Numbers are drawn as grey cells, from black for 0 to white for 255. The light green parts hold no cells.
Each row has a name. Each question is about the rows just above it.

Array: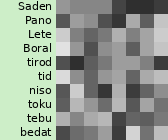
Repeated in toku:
[183]
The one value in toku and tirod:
[94]
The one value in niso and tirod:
[60]

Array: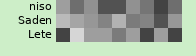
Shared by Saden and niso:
[82]
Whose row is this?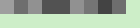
niso
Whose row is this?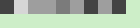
Lete
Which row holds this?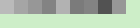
Saden

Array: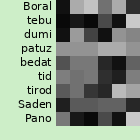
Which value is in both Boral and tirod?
[113]
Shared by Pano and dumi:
[17]
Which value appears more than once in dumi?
[17]
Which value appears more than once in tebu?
[9]
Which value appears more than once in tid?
[126]

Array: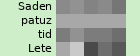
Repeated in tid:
[124]
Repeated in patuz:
[168]
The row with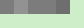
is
tid

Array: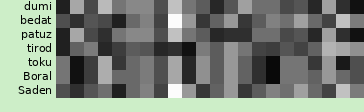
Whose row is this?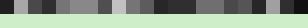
patuz
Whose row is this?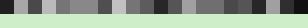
dumi

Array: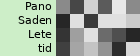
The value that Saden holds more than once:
[224]
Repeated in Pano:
[138]

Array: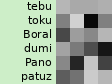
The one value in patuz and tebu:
[182]
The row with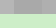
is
tebu
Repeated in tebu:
[169]
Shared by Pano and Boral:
[136]
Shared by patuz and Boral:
[182]

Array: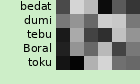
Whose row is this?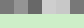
dumi
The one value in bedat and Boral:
[185]
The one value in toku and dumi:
[104]
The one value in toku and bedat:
[213]

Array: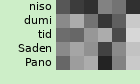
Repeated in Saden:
[138]
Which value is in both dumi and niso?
[115]
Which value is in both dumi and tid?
[172]
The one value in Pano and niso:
[130]
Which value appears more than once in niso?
[48]
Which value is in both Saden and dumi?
[138]

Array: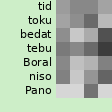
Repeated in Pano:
[214]
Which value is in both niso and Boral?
[129]
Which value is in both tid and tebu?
[136]

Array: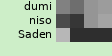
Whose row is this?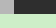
Saden
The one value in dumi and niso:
[149]
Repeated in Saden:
[46]

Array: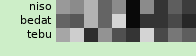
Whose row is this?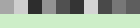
tebu
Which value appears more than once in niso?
[139]
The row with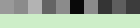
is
niso

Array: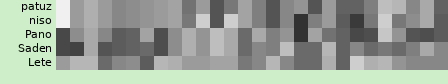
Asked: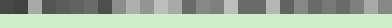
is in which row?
Saden
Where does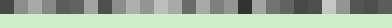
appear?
Pano
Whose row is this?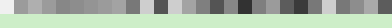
niso
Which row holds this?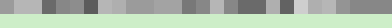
Lete

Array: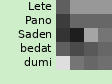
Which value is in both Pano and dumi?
[103]
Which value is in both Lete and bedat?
[95]
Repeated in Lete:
[152]
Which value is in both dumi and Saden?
[117]
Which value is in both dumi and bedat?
[103]
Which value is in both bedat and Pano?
[103]
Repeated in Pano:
[103]

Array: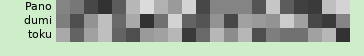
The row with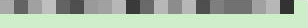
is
toku
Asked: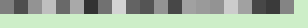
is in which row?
dumi
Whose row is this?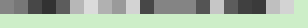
Pano

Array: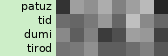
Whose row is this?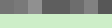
tirod
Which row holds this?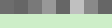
tid
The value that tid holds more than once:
[102]
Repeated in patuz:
[159]
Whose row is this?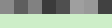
dumi

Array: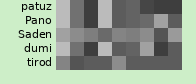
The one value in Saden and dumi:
[161]
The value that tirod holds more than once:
[92]
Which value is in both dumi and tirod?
[92]
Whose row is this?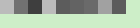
Pano

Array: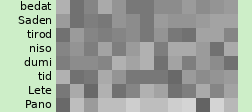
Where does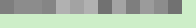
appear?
dumi
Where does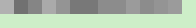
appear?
bedat
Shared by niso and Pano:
[155]
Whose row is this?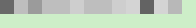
Pano

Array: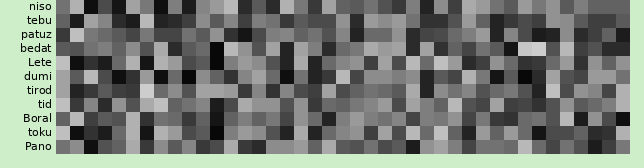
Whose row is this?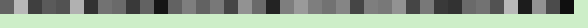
Boral
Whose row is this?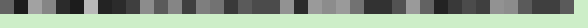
tebu
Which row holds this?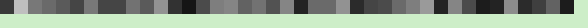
patuz
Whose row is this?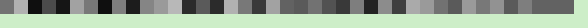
niso

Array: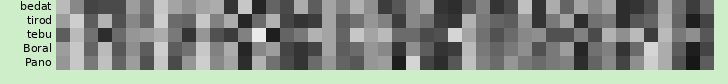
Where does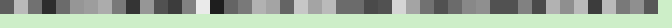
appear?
tebu
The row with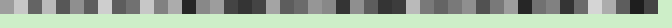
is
Boral
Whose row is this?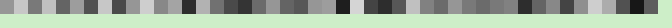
Pano
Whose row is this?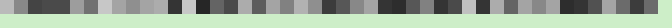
bedat
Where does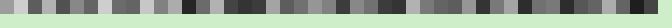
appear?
tirod

